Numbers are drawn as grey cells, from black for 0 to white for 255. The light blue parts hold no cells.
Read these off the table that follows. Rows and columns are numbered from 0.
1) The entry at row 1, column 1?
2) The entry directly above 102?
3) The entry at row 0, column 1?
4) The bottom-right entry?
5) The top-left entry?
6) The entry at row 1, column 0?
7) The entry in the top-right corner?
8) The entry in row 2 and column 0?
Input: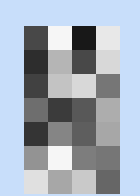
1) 181
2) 118
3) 246
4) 102
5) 72
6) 45
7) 232
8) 65

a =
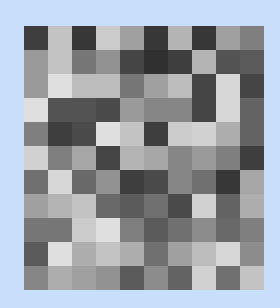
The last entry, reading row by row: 195
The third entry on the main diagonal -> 188
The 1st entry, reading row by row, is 62
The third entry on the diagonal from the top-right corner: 69
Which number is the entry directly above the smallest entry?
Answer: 55
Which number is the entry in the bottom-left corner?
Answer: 134
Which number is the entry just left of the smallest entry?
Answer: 69
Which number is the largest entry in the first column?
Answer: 223
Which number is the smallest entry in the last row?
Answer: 91
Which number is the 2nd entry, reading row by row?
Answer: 195
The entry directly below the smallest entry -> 160
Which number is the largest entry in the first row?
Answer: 203
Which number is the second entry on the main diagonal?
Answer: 195
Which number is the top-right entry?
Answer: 127
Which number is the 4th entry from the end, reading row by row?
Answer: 99
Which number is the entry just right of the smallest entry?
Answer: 62
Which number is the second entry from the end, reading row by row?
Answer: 112
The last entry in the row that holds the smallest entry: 91
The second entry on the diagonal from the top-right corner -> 83
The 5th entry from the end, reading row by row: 140

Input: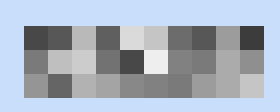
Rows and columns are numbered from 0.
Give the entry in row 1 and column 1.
191
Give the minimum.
60
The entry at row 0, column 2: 185
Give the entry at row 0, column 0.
72
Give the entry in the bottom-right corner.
197
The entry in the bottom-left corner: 149
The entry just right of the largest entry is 129
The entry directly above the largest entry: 197

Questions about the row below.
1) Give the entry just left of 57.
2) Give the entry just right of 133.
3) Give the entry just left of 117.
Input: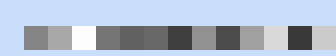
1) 217
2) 168
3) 253

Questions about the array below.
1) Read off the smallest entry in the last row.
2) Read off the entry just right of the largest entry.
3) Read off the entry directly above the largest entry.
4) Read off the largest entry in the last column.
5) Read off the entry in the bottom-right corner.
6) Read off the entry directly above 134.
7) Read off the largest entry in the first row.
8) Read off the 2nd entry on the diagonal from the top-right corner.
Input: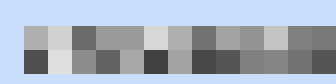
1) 65
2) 140
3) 209
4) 121
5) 85
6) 196
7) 215
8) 114

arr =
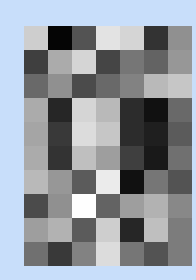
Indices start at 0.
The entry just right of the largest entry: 99
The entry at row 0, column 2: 83
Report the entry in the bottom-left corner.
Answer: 112
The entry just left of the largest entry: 144
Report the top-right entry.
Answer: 144
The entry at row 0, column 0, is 206
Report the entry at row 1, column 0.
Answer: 63
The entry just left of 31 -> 44
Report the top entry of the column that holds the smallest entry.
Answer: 5
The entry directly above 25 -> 31
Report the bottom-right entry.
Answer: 124

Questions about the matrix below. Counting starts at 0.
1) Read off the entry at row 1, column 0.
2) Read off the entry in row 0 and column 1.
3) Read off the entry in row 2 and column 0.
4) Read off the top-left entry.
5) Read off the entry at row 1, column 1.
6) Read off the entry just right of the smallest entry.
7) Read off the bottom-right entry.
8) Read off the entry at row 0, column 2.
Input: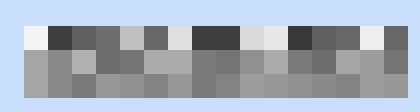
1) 165
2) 63
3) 165
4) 245
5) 138
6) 96
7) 151
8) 96

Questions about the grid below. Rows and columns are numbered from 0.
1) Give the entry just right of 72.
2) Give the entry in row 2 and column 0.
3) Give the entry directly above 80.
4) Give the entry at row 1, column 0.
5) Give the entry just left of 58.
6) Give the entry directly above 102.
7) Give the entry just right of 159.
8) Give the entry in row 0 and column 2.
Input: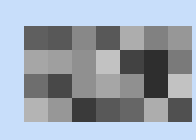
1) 144
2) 110
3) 194
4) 166
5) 151
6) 144
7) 144
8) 136

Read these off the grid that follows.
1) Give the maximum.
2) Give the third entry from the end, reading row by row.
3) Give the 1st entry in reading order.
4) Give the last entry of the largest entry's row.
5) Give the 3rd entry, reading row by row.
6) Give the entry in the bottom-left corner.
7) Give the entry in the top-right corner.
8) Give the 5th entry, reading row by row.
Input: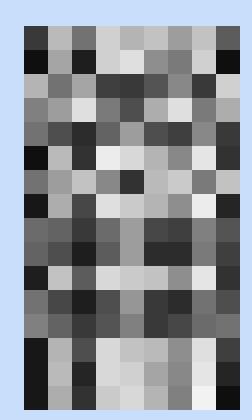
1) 242
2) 128
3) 57
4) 15
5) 114
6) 23
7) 92
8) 180
